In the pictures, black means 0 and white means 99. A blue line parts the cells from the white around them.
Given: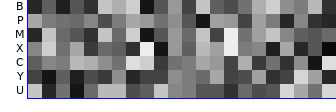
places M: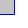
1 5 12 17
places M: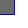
2 6 11 21
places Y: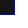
1

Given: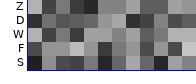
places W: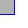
0 10 11
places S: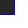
5 9
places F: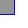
1 2 4 7 9
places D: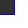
0 7

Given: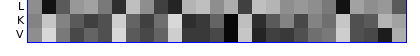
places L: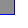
0 8 13 18 20 24
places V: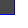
3 8 13 24
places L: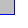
7 12 16
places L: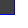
9 15

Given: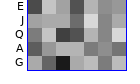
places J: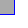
1 2 6
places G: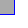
0 3
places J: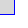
4
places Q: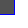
3
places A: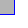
2 3
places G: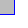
4 6

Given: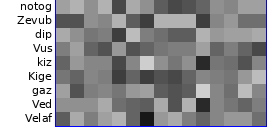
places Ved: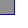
0 1 2
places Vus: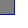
0 8 9 12

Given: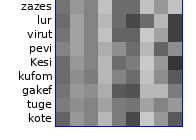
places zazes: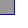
1 7
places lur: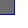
0 4 6
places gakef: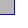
6 7

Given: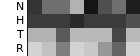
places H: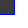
0 1 2 4 5 6
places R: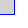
0 3 7
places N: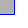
3
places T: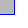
3 4 5 7
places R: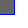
6
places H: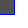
7
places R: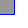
5

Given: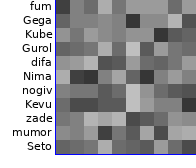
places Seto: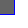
0 5
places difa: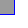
1 5 9
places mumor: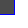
7
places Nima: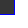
2 6
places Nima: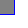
3 7 9
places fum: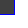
0

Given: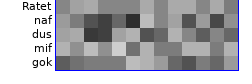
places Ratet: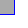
2 6 8 9 11
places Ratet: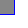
0 3 4 5 7 10
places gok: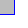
5
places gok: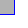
6
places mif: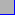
0 6 9 10 12
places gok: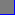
2 3 4 10

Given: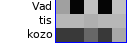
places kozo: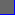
2
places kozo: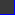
0 1 3
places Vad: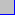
2 4
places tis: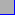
2
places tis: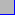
0 1 3 4
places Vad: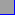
0
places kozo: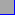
4

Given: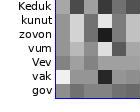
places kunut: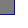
4
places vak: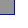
1 2 4
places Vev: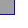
1 3 4 5
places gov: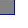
2 3
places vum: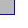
1
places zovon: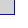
1
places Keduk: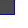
1

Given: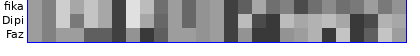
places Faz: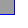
0 2 3 10 11 13 19 26
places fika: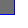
9 17 20 22
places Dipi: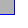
20 25
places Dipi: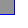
12
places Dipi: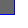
9 11
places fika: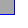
3 5 16
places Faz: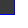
8 16 17 21 23

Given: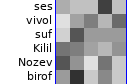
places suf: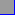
2 3 4
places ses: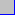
1 2 4

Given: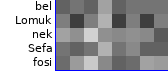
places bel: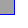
3
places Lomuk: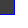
1 4 6
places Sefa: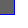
1 6 7
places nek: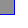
1 3 5
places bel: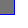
1 5 6 7
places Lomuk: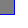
0 2 5 7

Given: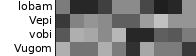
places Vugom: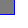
4 7 8
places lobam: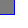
0
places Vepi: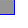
2 8 9
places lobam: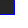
1 2 8

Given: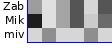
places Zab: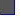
3 5
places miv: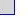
0 2 3 5
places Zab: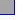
2
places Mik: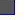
3

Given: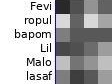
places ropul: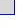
0 2
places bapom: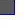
1 2 3
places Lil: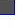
1
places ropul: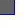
1

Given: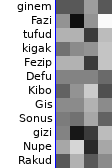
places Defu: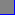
0 1 2
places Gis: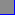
0 1 3
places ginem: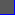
0 1 3
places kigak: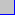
3

